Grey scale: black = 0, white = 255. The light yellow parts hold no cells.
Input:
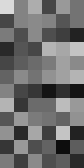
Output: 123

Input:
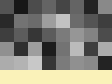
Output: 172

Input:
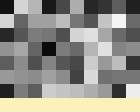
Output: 32

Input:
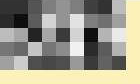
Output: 159

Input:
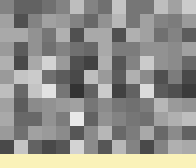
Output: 73
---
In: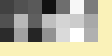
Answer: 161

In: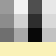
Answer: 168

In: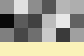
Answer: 71

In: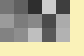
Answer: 142

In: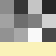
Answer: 168

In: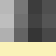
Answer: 100

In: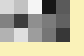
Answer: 223
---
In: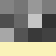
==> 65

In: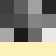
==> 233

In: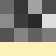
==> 124

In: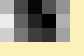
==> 161

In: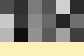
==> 63

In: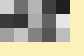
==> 189

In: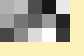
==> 56
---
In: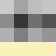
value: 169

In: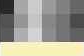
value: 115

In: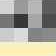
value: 131

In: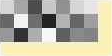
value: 137

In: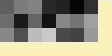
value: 67

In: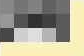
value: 180
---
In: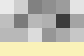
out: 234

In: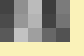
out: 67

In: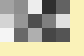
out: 162

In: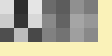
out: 222

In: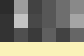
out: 44

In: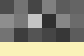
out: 76

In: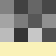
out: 130

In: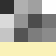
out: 47
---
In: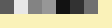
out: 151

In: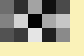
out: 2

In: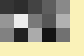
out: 121

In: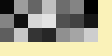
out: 226

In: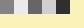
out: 102

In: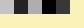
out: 174
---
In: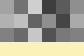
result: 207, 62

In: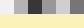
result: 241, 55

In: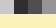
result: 201, 47

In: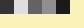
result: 222, 26

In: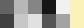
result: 241, 22

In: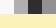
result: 248, 46

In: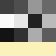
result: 250, 19
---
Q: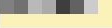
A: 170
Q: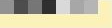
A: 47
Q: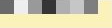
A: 53
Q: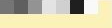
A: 227
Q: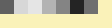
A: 179
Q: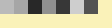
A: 144
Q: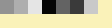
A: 5
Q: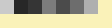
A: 124
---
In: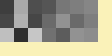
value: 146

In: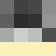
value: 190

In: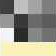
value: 134

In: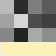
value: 169

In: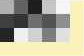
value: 125

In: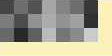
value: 138

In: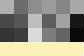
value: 101

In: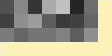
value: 94

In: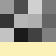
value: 65

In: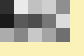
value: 164
